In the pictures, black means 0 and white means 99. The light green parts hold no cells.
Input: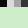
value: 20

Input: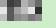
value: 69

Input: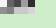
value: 61

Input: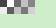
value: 75

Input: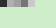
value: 46

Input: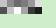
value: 48

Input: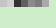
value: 37

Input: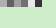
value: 44

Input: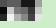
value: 9
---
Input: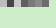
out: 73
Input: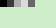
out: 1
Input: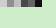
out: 80
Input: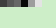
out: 24
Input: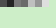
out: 30
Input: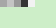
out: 65
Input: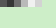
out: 33
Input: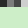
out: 16
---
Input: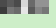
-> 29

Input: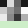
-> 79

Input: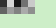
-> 19

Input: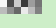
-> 96

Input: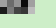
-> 62

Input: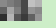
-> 38

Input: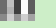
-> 42

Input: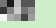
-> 21

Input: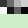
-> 20

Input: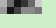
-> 69
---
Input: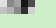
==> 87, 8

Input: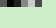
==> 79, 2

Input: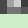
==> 80, 23

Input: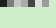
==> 87, 12

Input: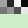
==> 95, 4

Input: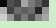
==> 80, 3

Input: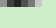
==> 78, 14

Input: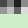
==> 85, 12
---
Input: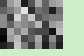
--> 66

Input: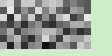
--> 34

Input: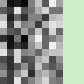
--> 62

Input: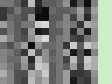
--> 51

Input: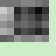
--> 41

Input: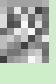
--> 68

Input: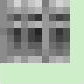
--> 76
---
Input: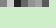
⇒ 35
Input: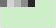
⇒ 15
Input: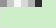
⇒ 18
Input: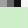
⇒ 96
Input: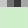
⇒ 65
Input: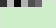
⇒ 42
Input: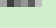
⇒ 75
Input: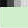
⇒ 84
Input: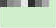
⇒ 65
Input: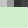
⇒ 26
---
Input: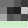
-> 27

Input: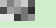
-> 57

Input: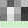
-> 25

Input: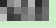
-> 43

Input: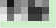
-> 56

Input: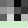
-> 71

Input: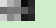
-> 15
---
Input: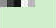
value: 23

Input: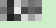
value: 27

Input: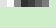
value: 19

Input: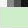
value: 96

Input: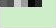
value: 80

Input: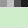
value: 59

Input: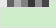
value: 50

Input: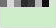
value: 17

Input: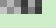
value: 71

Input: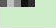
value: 74
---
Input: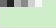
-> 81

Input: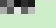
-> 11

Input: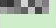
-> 32

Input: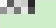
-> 15

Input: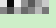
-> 35

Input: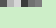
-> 44

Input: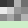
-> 91

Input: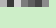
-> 37

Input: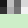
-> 19
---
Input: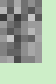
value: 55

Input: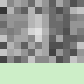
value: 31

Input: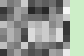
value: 26

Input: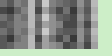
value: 39

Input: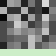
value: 84

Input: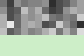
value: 51

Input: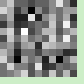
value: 49
